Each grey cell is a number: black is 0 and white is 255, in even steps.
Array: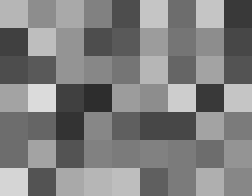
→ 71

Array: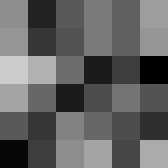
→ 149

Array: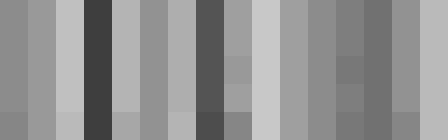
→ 186

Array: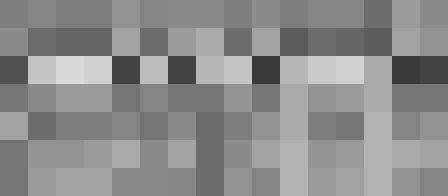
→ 147

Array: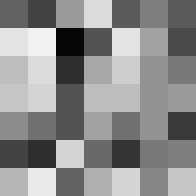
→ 75

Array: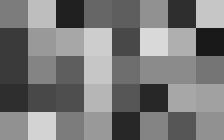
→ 25

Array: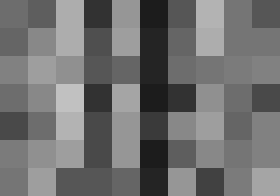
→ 117

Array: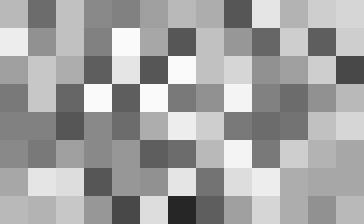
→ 206
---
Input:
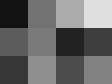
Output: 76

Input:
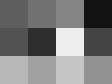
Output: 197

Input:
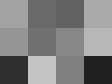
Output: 128

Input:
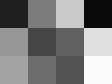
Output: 83

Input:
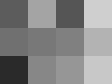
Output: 150

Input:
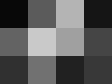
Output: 33

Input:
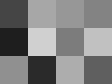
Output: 173

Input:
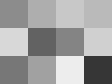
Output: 237
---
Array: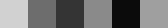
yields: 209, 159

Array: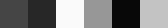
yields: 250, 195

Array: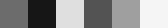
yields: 245, 223

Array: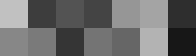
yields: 193, 179

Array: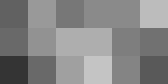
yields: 196, 188

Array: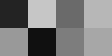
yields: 198, 183

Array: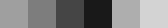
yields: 211, 174

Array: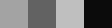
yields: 191, 163

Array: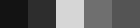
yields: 214, 111
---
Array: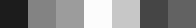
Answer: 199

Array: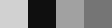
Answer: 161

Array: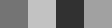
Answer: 161

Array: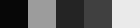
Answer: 156

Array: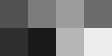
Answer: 182

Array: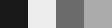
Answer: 171

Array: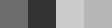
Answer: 183

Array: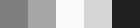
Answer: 214

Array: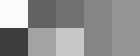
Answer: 199

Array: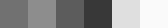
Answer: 223
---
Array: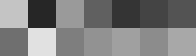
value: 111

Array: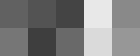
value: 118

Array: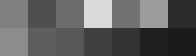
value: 140

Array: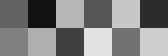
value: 129

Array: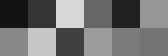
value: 135

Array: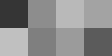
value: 192

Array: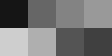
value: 206

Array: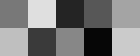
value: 191

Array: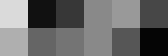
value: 175
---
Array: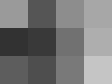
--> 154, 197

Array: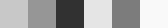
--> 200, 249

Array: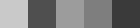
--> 201, 58

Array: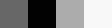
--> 103, 248

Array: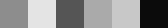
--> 141, 11

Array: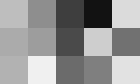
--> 190, 226

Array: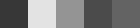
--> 55, 99

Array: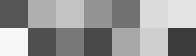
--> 85, 59

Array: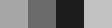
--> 167, 193
